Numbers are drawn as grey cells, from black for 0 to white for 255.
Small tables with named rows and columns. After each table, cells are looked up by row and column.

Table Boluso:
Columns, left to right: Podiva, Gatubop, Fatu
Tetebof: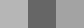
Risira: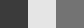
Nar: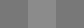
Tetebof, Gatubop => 102
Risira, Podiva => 59
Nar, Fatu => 120
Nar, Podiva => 120
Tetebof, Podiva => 182
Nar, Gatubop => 139
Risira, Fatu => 115
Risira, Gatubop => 229
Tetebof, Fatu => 163

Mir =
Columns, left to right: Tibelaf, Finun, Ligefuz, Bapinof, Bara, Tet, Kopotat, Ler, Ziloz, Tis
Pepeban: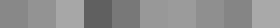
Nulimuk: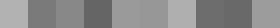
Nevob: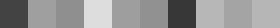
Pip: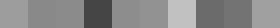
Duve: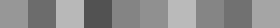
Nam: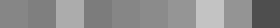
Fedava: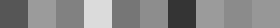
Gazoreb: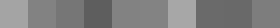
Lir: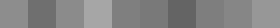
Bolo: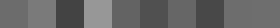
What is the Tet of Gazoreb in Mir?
131
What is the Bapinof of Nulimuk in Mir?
101
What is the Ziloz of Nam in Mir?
148
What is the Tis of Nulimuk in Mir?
156
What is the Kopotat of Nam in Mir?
149
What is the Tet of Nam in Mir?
139
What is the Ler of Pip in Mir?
107
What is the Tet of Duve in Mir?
144
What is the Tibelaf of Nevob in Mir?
67

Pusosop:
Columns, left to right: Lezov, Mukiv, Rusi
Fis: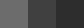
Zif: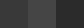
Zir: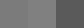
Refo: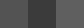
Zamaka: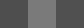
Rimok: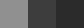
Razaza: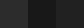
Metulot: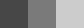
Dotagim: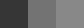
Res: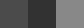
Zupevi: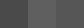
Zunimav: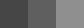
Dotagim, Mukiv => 115
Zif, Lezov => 57
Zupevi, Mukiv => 95
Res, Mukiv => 50
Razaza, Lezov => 44
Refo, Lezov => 83
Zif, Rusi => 43
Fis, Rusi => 45
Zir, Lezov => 123
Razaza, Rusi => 33
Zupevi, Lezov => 74
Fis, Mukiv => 64

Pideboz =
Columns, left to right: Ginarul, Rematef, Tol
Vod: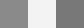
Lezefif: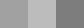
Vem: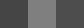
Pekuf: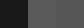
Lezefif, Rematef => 188
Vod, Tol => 120
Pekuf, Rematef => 90
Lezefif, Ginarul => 161
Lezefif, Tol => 125
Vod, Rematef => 243
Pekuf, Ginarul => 25
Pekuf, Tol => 86
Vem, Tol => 77
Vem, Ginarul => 69
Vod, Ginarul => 138
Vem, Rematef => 127

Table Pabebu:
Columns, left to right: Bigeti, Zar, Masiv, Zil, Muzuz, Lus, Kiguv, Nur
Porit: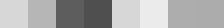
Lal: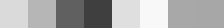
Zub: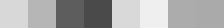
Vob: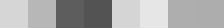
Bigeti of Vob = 214
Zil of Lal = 63
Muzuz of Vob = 213
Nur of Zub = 170
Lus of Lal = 248
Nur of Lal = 167
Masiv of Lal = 96
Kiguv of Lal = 168
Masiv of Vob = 93
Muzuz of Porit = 215
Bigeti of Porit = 215
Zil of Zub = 74
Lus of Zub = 239
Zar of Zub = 182
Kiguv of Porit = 173
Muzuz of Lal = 223
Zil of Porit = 79
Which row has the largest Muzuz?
Lal

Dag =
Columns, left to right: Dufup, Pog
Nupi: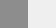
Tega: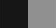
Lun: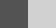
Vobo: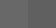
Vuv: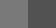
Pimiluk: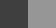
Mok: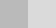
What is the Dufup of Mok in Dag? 186
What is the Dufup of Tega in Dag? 22
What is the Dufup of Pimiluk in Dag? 63
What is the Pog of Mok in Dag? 218
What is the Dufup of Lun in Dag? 83
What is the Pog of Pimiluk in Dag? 150
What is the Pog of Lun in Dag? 209
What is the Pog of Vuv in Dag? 82
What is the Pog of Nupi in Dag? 239
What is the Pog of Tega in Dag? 144
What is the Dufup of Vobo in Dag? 104
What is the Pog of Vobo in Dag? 96
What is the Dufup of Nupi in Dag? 141
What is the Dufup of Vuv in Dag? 121

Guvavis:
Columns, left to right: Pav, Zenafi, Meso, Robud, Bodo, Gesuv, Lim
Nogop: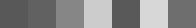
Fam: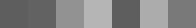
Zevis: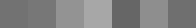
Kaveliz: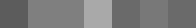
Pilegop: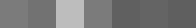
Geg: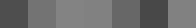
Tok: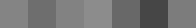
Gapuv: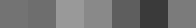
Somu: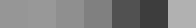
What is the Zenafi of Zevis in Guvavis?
119
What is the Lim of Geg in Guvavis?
129
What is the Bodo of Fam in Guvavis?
94
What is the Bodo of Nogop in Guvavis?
89
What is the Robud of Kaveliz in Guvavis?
169
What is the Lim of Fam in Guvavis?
121
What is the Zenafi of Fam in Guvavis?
98
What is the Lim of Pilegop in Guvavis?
95
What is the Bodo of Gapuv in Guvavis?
94
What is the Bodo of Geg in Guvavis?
103
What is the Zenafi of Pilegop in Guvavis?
114
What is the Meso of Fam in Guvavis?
146
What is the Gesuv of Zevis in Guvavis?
142
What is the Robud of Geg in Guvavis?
129
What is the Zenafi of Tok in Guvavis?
110
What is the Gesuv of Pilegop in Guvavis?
100
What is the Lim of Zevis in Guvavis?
111
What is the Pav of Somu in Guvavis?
150
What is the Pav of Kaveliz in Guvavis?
92
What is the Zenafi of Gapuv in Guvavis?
110

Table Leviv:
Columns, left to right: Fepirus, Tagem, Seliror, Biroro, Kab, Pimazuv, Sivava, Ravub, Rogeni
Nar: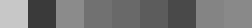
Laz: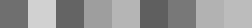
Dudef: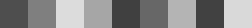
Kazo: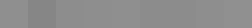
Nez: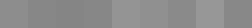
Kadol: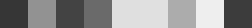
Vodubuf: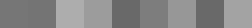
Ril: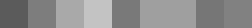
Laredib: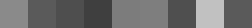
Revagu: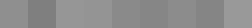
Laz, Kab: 181
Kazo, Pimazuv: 140
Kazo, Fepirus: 143
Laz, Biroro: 158
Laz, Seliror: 100
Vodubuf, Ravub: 105
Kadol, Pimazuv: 224
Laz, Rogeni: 188
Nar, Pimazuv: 92
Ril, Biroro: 195
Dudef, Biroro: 166
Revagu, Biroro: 148
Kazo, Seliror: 141
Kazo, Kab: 143
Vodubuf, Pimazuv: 125
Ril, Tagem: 125
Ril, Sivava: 159

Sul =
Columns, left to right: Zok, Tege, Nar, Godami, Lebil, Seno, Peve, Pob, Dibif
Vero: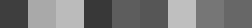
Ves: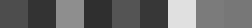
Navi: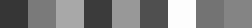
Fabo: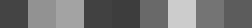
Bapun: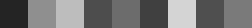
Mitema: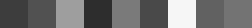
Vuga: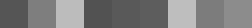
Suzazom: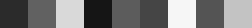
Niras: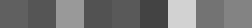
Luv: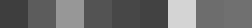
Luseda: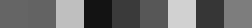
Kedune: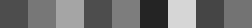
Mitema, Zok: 61
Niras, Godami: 82
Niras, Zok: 96
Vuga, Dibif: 140
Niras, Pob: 115
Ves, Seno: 55
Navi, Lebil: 152
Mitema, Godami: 45
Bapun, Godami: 77
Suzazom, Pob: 84
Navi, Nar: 168
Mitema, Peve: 246
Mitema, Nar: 158
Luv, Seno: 66
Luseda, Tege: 99

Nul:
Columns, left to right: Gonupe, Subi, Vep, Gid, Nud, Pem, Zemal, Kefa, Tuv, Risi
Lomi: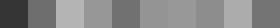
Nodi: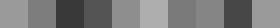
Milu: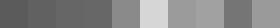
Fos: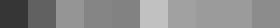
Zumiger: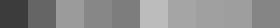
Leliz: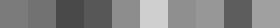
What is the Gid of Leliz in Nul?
87
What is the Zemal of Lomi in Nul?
152
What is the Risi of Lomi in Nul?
116
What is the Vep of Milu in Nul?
102
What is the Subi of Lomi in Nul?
110
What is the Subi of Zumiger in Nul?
101
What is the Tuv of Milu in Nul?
117
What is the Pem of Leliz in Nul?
207
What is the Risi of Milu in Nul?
154
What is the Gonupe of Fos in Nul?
54

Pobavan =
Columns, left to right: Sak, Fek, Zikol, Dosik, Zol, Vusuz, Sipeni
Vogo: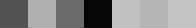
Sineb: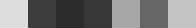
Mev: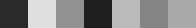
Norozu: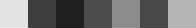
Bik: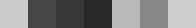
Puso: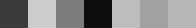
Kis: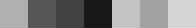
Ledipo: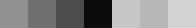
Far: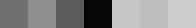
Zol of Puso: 189
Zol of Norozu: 140
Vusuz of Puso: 161
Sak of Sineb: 221
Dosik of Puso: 14
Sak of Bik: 203
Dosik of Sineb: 56
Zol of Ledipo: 199
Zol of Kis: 196
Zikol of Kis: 66
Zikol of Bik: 55
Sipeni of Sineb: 196
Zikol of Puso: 124
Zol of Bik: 185
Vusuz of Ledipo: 183
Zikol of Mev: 145

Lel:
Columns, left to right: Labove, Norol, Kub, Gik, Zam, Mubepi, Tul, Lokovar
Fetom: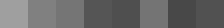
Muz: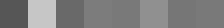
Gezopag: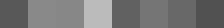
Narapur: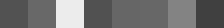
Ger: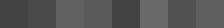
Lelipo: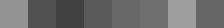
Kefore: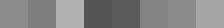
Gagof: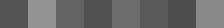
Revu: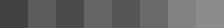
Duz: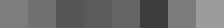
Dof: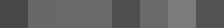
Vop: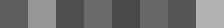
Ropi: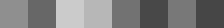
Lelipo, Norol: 80
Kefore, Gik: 85
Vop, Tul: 85
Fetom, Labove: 159
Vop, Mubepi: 104
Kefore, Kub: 177
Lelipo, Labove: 148
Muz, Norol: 198
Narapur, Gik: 81
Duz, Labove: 125
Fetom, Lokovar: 81
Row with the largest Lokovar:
Vop

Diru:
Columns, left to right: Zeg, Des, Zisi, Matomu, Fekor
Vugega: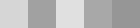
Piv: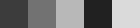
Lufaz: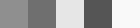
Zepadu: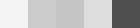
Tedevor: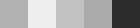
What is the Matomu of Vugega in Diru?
168
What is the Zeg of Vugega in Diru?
214
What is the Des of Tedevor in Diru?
238
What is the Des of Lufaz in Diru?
111
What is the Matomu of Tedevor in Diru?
170
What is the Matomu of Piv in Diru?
33
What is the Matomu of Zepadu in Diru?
221
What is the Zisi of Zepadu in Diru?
197
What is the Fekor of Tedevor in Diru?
44
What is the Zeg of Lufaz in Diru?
143
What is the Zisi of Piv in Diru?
184
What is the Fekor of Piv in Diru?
218
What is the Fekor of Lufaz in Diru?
249

